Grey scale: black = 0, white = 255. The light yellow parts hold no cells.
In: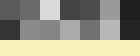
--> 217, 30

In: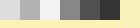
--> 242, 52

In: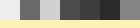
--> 237, 42

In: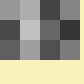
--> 193, 54

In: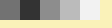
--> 242, 51

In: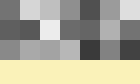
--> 236, 58

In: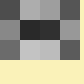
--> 195, 41

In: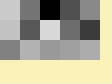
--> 216, 1

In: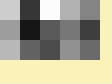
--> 252, 22
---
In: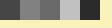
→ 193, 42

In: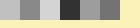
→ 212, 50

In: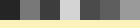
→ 212, 37

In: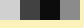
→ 208, 12

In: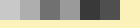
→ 200, 57

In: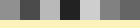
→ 206, 34

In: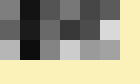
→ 217, 13

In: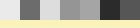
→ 234, 43

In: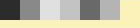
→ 224, 44

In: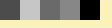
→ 198, 0
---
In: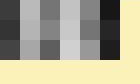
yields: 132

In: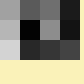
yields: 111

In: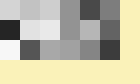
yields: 73

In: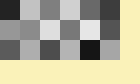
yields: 105

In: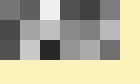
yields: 65

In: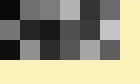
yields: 52

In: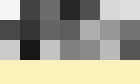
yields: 215

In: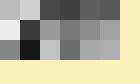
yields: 94
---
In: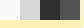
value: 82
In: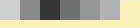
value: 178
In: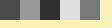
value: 121
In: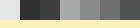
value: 81
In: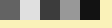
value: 18
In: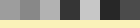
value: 75
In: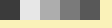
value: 88
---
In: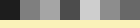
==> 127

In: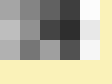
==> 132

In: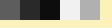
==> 41

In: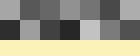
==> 88

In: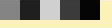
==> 31

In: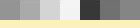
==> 170

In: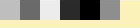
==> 106

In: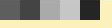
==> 68
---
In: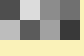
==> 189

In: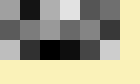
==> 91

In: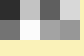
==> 115

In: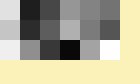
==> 197

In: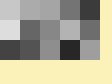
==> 221

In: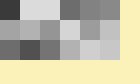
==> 164

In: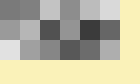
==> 154

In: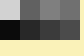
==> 11
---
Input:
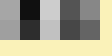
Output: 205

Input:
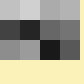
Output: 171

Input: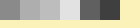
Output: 189

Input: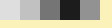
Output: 117

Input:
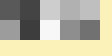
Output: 205

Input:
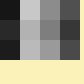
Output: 140

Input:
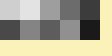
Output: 158

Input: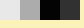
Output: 3
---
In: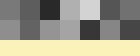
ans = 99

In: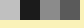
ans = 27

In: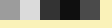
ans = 219

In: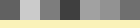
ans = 203

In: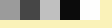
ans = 70

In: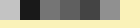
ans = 25
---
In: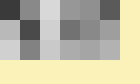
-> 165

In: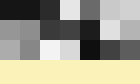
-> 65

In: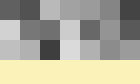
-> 140

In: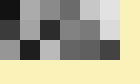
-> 95

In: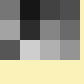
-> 176

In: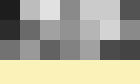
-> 75

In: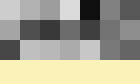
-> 121

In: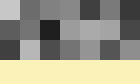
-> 85
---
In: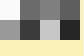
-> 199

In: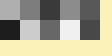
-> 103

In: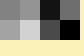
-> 74

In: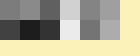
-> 51

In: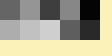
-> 207

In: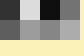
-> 134

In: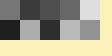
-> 45

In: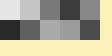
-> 170
